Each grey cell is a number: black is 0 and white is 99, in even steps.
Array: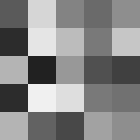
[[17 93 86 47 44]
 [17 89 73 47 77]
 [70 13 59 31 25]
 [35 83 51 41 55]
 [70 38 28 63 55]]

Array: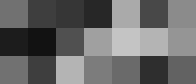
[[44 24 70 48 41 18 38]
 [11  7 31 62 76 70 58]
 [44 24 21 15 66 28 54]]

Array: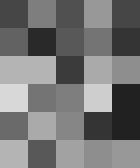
[[70 34 63 55 59]
 [41 66 52 20 13]
 [84 45 49 80 13]
 [38 16 34 45 20]
 [27 49 31 59 27]
 [70 70 23 66 55]]

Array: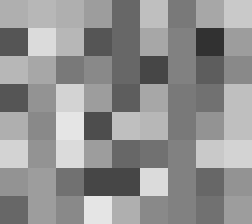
[[68 53 89 30 74 71 47 57 74]
 [82 57 85 61 40 44 50 78 82]
 [33 57 82 61 36 65 47 44 74]
 [33 85 71 33 40 65 50 19 61]
 [68 71 68 61 40 74 47 65 78]
 [40 61 53 89 68 53 50 44 61]
 [71 65 47 53 40 27 50 36 53]
 [57 61 44 27 27 85 50 40 57]]

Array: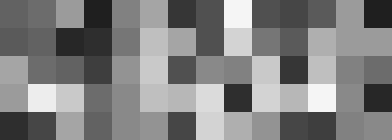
[[60 92 78 42 53 74 71 85 18 82 71 95 53 15]
 [18 27 64 38 53 57 27 82 68 57 27 24 50 53]
 [38 42 60 12 50 64 21 31 95 31 27 35 60 12]
 [64 42 38 24 57 78 31 53 50 78 21 74 50 42]
 [35 38 15 18 46 74 64 31 82 46 35 68 60 60]]

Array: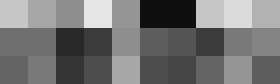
[[77 65 55 89 58  6  6 77 85 69]
 [39 47 20 30 65 30 27 39 58 36]
 [43 43 16 23 55 36 33 23 47 51]]

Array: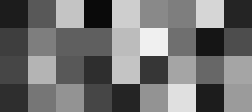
[[11 34 76  4 80 53 49 83 14]
 [18 46 57 27 14 57 87 11 60]
 [24 49 37 37 73 93 43  8 30]
 [27 70 34 18 76 21 64 40 64]]
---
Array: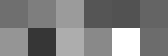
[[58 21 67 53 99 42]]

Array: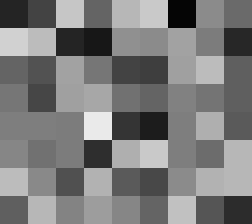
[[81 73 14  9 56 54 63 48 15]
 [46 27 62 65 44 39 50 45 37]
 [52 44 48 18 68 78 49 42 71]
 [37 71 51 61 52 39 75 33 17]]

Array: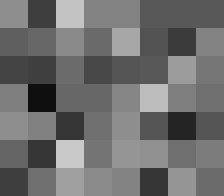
[[37 40 53 41 65 32 23 51]
 [49  6 40 40 52 73 49 43]
 [39 21 78 45 58 56 43 48]]

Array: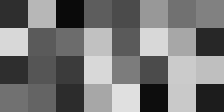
[[84 35 42 75 35 84 65 15]
 [44 39 17 65 87  5 78 11]]

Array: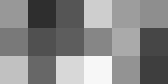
[[47 31 36 52 66 27]]

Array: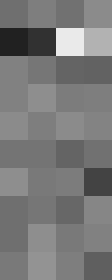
[[13 19 91 69]
 [50 55 48 49]
 [45 45 39 44]
 [43 46 40 52]
 [47 57 49 37]]

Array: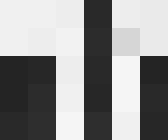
[[93 92 94 17 83 91]
 [14 17 93 15 95 16]]

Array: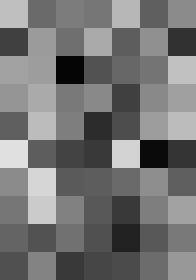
[[25 60 43 66 36 56 19]
 [58 66 47 53 25 53 62]
 [87 36 26 22 82  4 20]
 [46 79 50 34 22 49 63]
 [31 51 22 27 29 42 59]]
